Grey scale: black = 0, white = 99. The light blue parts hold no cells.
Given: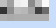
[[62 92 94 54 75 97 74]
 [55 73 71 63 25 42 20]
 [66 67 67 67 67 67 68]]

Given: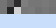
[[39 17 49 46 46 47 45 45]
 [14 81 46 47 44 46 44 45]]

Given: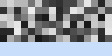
[[82 72 71 45 78 29 23 19 28 27 57 89 56 15 67 73]
 [65 18 56 92 47 45 86 16 30 89 81 30 30 65 31 19]
 [78 35 48 70 17 10 78 18 65 28 25 66 77  9 85 83]
 [81 89 12 80 43 35 29 41 82 13 71  9 78 68 86 62]
 [16 91 47 20 41 71 85 34 18 30 38 31 49 17 89 15]
 [66 49 23 64  9 17 24 65 77 26 18 57 85 16 35 11]]

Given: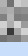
[[44 80 75 69]
 [67 53 56 64]
 [70 48 50 50]
 [67 83 60 81]
 [22 65 81 73]
 [49 48 60 44]]

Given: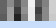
[[54 33 52 93 36 50 80 39]
 [62 23 56 91 25 53 80 39]
 [63 13 50 91 31 53 78 36]]

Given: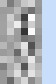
[[48 63 77 82 59 73]
 [61 72 55 44 57 60]
 [80 63 25 98 64 62]
 [76 92 45 80 64 63]
 [81 61 20 97 60 63]
 [65 60 45 50 57 60]
 [60 69 88 32 59 71]
 [63 41 81 41 72 60]
 [73 59 64 90 62 76]
 [66 77 33 81 71 49]
 [69 86 56 88 75 59]
 [41 68 83 54 67 59]]

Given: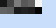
[[26 48 34 38 95  9]
 [36 10 13 11  2 38]]

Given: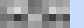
[[62 69 67 42 47 59 65 60 65 59]
 [73 84 68 47 51 58 81 72 73 53]
 [43 22 37 72 70 37 24 43 30 44]
 [60 55 50 62 60 47 53 62 52 51]]

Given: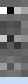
[[39 39 42 38]
 [ 3 77 64 99]
 [41 43 41 43]
 [32 29 48 28]
 [36 33 44 31]
 [17 60 55 78]
 [35 21 35 26]
 [37 38 40 38]
 [46 40 37 41]
 [34 55 44 61]
 [45 44 36 42]]
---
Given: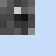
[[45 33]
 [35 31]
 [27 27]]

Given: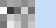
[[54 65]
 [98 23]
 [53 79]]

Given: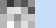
[[50 22]
 [52 86]
 [73 78]]

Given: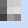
[[42 78]
 [38 83]
 [24 59]]

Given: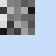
[[87 50]
 [22 71]
 [89 45]]

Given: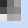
[[17 45]
 [31 50]
 [89 65]]

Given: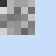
[[20 70]
 [84 70]
 [55 46]]

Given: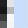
[[13 88]
 [ 9 71]
 [22 96]]

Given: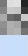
[[47 86]
 [52 78]
 [66 41]]
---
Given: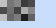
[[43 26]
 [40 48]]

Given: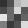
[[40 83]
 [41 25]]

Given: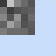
[[24 32]
 [33 57]]

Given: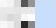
[[90 89]
 [84 86]]

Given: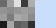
[[54 58]
 [48 66]]

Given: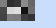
[[84 86]
 [49 48]]

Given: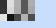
[[84 67]
 [ 8 28]]
